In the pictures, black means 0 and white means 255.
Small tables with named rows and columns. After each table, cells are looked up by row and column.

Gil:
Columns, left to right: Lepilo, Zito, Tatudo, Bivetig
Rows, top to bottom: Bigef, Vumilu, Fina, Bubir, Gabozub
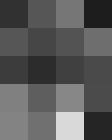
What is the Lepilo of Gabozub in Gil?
131
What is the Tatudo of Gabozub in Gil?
217
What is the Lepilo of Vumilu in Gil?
86
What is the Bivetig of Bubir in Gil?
75
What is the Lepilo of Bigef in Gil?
49
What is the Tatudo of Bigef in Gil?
118
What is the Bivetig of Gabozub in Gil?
37
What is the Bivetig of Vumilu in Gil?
110
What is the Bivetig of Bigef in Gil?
29
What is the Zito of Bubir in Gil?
94
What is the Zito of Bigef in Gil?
86
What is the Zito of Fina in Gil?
44

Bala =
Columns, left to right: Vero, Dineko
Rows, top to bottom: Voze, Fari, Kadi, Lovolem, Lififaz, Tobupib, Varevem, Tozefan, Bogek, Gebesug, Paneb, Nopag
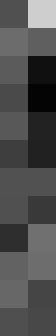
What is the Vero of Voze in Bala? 80
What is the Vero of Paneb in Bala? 103
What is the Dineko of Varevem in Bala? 81
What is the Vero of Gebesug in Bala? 98
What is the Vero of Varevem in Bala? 81
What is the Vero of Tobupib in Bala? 62
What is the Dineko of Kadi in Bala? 16
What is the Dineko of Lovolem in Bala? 4
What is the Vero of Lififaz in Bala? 88
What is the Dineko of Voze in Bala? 206
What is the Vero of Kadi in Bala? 91

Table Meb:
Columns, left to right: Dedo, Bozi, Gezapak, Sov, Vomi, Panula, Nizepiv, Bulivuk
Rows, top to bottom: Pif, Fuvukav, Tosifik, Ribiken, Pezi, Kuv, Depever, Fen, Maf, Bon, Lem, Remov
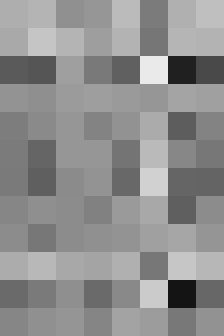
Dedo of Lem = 106
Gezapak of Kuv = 150
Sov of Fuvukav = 158
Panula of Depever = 209
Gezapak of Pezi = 150
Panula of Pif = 123
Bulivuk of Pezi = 131
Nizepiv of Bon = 198
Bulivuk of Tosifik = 73
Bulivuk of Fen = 140

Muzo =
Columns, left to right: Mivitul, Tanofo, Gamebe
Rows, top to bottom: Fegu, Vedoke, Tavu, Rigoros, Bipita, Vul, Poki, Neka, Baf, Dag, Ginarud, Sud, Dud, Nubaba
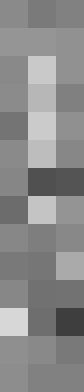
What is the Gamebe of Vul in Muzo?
135
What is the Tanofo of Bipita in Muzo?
203
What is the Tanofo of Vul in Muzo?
189
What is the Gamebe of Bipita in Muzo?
144
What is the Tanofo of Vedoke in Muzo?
149
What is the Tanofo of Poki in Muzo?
80
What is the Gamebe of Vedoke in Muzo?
145

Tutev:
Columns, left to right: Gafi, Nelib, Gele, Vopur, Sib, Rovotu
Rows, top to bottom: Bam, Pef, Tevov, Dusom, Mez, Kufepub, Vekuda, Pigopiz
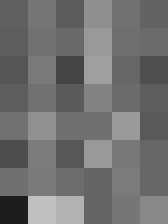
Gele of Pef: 105
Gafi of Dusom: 94
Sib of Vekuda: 123
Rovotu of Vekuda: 103
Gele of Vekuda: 109
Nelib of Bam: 118
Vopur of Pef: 153
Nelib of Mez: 144
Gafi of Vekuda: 112
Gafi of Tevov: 86
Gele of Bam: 91
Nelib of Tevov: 121
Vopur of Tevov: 159
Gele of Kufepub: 88
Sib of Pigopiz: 118
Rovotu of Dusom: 93

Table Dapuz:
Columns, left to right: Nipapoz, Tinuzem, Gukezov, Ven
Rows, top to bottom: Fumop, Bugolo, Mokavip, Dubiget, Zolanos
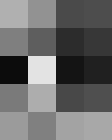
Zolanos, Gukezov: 163
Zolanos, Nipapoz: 155
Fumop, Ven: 77
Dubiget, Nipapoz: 122
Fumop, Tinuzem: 146
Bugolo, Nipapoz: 127

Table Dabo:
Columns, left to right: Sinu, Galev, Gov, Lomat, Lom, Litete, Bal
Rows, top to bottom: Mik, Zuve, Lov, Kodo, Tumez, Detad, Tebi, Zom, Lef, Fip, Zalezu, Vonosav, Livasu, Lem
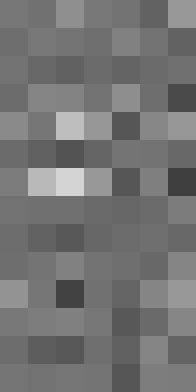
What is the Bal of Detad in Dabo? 104
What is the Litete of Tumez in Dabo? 135
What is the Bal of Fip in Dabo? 133
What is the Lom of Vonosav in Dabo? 88
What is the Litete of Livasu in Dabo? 132
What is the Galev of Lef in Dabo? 98
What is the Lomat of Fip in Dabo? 115
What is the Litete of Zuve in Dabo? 115
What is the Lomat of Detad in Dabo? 101
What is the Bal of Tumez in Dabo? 150

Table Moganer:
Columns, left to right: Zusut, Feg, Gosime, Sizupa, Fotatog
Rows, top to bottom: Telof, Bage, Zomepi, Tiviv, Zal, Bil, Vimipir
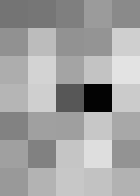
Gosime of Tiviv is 87
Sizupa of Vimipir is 194
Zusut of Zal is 130
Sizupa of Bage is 148
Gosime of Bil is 197
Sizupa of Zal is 199
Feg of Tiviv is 207
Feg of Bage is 188
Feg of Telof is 118
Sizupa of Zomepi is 195
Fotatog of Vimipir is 178
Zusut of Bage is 145
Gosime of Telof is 127
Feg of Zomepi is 211
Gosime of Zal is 159

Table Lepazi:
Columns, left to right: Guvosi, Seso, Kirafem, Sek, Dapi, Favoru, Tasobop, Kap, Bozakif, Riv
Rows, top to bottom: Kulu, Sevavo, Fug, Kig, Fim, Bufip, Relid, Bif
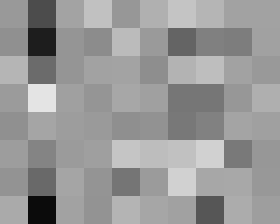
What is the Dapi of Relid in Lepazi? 117
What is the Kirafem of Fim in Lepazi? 157
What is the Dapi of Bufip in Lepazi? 197
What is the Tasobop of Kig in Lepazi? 118
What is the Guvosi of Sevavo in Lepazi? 144
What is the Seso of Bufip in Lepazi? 132
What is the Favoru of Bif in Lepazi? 166
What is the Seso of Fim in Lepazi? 165
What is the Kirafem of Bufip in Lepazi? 155
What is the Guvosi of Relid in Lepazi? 147
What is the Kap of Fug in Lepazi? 190
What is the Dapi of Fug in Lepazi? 163
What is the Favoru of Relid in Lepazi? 155
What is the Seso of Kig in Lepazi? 228
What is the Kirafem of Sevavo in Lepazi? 149
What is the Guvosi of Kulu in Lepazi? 153
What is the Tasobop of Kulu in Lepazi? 196

